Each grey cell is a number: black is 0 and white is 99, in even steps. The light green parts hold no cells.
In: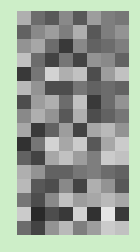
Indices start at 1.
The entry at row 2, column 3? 61
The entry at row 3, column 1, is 57
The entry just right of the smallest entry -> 30
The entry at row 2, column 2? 53
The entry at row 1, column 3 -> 34
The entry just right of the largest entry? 22
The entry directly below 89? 79
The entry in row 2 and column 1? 38
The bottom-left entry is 42
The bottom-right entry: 75
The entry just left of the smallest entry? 79
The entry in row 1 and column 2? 42
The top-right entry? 46
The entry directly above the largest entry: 72
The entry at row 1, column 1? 68
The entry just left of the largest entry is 19
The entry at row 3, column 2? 65
